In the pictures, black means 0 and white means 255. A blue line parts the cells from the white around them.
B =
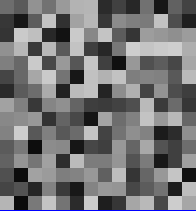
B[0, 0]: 109
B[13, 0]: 69
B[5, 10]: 132
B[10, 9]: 101
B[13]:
[69, 83, 37, 130, 58, 24, 132, 152, 149, 71, 92, 115, 29, 189]
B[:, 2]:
[146, 92, 191, 57, 202, 167, 109, 56, 152, 88, 13, 117, 162, 37, 121]
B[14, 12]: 205
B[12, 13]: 17
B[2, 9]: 53
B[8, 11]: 152
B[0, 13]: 67
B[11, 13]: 160
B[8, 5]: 72
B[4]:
[127, 104, 202, 72, 153, 86, 198, 64, 16, 152, 80, 93, 71, 167]
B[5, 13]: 186
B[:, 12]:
[97, 78, 143, 206, 71, 89, 77, 107, 185, 44, 64, 64, 197, 29, 205]
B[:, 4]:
[154, 49, 18, 89, 153, 116, 34, 144, 100, 88, 137, 45, 126, 58, 116]
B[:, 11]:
[22, 194, 151, 202, 93, 129, 147, 59, 152, 27, 83, 24, 152, 115, 72]
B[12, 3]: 155
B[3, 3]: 184
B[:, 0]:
[109, 55, 52, 145, 127, 69, 42, 162, 136, 130, 91, 98, 80, 69, 181]
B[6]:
[42, 91, 109, 171, 34, 187, 194, 36, 141, 176, 68, 147, 77, 62]
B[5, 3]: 202
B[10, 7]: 63
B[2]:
[52, 202, 191, 40, 18, 202, 135, 196, 92, 53, 157, 151, 143, 156]
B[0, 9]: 39
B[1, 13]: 31

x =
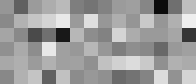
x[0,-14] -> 150
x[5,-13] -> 177
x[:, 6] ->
[116, 223, 141, 183, 144, 152]
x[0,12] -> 111
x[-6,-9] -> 126
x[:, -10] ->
[186, 233, 24, 160, 160, 193]
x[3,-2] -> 153
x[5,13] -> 212
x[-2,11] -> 144
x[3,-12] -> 141
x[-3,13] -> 160
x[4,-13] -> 175
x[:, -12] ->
[155, 197, 74, 141, 155, 196]
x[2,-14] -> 165
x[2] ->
[165, 137, 74, 112, 24, 183, 141, 130, 212, 172, 154, 154, 166, 53]
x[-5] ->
[137, 178, 197, 212, 233, 154, 223, 151, 174, 149, 201, 150, 176, 238]
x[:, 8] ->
[155, 174, 212, 126, 209, 106]
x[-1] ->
[136, 177, 196, 97, 193, 140, 152, 144, 106, 115, 132, 220, 146, 212]
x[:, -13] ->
[96, 178, 137, 170, 175, 177]
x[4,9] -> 220

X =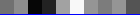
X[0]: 113
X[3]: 34
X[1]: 141
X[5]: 248

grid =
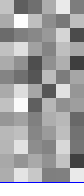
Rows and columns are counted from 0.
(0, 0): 195
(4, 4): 175
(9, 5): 114
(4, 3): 144
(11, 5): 64
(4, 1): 144
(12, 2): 200
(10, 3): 131
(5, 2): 85
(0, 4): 234
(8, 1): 162
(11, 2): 169
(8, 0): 150
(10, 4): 216
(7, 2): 95
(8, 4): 184
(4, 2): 78
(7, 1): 250
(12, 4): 128
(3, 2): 161
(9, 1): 191
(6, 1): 221
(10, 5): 117

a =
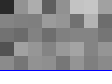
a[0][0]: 41
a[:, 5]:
[195, 113, 132, 164, 148]
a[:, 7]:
[161, 109, 117, 149, 138]
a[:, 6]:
[198, 179, 132, 132, 127]
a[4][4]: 119
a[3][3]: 132
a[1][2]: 127
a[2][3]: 110
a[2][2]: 130
